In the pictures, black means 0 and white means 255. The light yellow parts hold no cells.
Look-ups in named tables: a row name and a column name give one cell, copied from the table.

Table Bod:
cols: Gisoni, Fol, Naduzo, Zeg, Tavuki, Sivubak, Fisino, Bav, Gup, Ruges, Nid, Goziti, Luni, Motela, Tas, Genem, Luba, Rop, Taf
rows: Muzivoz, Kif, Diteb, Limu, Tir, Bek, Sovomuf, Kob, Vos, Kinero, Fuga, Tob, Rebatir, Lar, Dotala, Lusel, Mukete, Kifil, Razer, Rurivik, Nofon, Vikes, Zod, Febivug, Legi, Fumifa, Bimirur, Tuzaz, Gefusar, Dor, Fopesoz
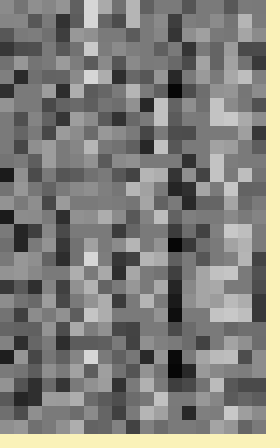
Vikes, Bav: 173
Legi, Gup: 122
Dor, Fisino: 139
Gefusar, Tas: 152
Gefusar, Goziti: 193
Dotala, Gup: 123
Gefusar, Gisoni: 89
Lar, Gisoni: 115
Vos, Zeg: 98
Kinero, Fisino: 107
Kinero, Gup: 139
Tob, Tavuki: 122
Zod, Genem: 195
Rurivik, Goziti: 115
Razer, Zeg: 99
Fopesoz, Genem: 164
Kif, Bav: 102

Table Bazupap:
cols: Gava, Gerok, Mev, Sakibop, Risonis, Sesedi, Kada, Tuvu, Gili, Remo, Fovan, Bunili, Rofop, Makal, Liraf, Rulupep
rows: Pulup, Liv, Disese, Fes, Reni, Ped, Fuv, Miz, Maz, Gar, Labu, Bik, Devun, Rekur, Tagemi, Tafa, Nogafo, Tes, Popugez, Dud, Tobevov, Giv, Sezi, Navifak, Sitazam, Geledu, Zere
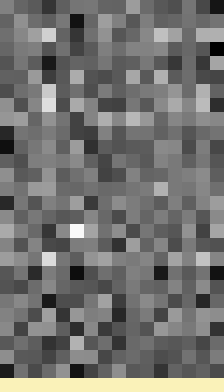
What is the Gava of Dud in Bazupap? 86
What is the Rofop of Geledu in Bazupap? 83
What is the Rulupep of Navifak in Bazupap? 50
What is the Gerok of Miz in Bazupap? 80
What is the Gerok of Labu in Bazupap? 98
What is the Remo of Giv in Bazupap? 114
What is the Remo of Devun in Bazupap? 130
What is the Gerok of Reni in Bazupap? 118
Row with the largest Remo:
Maz

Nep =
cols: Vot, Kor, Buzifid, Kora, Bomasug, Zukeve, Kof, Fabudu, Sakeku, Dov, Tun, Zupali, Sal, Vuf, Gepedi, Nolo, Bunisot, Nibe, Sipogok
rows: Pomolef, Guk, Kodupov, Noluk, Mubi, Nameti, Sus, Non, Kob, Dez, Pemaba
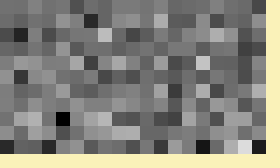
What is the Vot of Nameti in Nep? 145
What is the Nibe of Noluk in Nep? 64
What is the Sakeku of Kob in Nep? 89
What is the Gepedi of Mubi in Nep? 195
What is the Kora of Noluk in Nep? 102
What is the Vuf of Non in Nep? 138
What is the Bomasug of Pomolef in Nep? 117
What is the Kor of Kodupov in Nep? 35
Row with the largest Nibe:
Pemaba

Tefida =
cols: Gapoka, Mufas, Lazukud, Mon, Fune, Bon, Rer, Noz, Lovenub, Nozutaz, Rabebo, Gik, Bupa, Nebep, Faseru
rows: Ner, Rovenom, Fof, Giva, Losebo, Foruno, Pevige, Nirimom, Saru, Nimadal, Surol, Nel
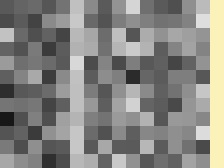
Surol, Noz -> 168
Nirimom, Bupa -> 73
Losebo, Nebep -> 98
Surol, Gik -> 91
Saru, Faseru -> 135
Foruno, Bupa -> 126
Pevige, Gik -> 96
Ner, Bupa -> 79
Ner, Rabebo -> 111
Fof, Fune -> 68
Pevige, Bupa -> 114
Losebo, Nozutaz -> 126
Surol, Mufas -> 78
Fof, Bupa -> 167
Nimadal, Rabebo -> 135
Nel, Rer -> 174
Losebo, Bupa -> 69
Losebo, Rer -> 76
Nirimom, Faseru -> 170
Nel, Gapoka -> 167

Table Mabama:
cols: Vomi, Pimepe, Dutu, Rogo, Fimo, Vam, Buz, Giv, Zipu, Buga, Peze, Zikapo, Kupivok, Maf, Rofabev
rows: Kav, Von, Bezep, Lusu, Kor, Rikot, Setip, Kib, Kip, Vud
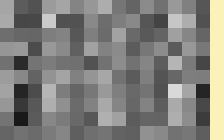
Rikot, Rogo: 147
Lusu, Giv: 130
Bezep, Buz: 127
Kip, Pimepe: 25
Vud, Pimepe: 114
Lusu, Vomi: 150
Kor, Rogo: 124
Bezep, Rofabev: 101
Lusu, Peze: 119
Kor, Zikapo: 93
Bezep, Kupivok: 160
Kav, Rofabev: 86

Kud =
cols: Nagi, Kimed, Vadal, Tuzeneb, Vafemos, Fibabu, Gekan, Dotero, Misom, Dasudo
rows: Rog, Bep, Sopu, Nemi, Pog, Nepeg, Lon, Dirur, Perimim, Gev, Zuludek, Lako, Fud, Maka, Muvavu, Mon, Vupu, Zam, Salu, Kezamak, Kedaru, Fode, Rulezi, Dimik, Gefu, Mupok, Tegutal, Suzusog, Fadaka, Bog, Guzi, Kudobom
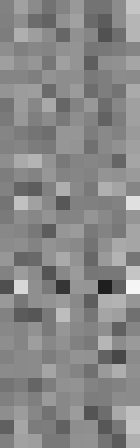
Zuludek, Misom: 145
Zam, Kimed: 142
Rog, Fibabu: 153
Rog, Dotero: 115
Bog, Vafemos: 136
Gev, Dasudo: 154
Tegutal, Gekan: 112
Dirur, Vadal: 135
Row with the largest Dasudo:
Kedaru

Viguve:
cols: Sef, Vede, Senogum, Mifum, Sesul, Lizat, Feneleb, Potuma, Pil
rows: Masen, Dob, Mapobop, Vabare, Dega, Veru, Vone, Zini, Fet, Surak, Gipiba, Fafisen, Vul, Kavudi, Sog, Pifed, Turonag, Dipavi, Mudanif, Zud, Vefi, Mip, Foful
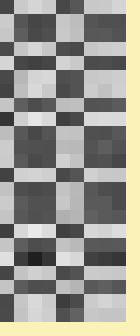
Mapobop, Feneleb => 88
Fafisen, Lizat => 194
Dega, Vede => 71
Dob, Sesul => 199
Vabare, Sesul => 78
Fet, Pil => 217
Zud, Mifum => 201
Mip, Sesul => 61

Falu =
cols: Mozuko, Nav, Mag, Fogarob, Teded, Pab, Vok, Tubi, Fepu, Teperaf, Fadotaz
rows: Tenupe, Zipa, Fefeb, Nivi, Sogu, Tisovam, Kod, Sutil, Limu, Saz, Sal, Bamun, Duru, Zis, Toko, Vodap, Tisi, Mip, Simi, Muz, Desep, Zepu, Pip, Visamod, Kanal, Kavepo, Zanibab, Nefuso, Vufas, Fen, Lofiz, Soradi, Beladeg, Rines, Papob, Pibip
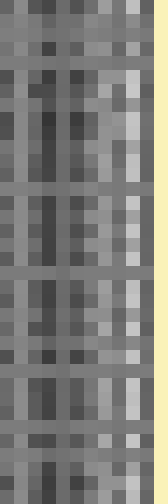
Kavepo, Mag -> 100
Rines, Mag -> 110
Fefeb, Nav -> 127
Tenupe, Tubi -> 157
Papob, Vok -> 100
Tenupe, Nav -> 138
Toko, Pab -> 76
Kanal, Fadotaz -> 115
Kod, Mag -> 75
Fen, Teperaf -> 195
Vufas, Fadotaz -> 101
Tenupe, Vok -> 110
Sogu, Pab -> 122
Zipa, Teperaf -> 139
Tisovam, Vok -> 100
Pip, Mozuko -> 120
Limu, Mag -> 103
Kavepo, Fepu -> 142

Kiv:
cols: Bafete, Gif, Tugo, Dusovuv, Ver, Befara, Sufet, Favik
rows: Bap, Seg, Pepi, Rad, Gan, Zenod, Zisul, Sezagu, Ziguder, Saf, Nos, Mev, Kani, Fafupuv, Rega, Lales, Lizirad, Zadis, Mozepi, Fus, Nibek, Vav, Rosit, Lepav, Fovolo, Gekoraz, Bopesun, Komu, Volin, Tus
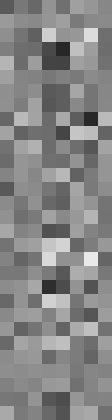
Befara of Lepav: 171
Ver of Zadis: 211
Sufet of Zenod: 139
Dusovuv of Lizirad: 81
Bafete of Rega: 139
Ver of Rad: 39
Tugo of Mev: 144
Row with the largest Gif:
Ziguder

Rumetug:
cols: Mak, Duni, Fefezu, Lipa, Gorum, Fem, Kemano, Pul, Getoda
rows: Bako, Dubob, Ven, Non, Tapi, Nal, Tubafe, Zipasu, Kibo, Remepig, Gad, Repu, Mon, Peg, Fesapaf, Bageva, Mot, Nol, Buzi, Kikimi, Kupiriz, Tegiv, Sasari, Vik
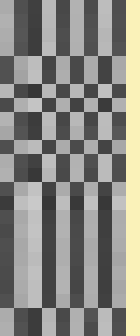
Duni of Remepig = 84
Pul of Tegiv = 65
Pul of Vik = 189
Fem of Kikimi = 71
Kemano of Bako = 76
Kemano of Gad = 174
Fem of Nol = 75
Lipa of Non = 188
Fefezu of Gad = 187
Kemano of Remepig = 80
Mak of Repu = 173
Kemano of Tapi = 171
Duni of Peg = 169

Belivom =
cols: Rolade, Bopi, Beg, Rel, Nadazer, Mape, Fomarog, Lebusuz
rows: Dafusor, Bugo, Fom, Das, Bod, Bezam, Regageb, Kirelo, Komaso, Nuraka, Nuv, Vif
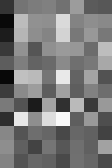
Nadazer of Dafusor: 113
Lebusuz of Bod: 168
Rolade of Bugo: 9
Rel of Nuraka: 102
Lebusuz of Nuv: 162
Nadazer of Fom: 211
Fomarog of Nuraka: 97
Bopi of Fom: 181
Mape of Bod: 111
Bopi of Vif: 83
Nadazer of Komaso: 249
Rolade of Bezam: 8
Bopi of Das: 146
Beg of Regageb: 157
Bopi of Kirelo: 83
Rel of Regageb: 93

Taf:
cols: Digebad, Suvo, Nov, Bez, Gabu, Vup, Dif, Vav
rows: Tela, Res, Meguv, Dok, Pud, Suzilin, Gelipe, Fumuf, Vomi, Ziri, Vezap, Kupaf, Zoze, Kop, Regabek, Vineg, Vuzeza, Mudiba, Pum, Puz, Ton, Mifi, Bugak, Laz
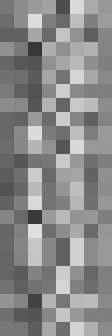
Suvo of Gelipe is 96
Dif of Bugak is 127
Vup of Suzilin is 213
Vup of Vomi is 134
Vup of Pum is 209
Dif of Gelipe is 127
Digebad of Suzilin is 113
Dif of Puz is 103
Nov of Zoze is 203
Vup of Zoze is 165
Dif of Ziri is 125
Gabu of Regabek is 127

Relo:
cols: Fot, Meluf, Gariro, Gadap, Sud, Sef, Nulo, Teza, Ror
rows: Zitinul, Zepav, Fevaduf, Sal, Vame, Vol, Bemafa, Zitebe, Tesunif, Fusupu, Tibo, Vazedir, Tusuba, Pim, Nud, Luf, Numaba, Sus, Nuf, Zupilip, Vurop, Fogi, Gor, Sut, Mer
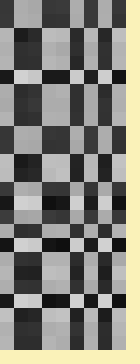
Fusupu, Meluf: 173
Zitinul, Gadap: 56
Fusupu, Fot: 54
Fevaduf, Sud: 185
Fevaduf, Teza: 39
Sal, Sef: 47
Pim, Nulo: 54
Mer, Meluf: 45
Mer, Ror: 176
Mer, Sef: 44
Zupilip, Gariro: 33
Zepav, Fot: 56
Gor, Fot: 193
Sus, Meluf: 208
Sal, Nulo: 171
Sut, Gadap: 173
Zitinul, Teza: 173
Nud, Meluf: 208
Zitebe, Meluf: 49

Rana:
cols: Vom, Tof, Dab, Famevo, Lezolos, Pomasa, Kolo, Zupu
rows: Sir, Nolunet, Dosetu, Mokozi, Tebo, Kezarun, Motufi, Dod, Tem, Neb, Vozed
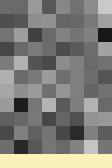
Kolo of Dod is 180
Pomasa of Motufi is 127
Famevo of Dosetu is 106
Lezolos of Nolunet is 102
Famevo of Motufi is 112
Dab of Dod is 118
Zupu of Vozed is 117
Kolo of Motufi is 100
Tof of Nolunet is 86
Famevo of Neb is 116
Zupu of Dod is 105
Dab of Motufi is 154
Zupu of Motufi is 113
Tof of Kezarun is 107
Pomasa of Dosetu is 117

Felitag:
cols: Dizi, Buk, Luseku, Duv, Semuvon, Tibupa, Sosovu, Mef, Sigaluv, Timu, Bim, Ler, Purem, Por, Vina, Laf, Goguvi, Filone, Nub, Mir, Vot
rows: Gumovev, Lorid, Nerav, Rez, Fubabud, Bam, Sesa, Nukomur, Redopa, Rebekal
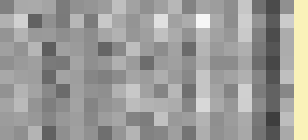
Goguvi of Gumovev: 142
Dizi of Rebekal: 153
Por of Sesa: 112
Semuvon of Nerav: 142
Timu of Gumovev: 162
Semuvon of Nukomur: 140
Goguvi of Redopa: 156
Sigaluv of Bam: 140

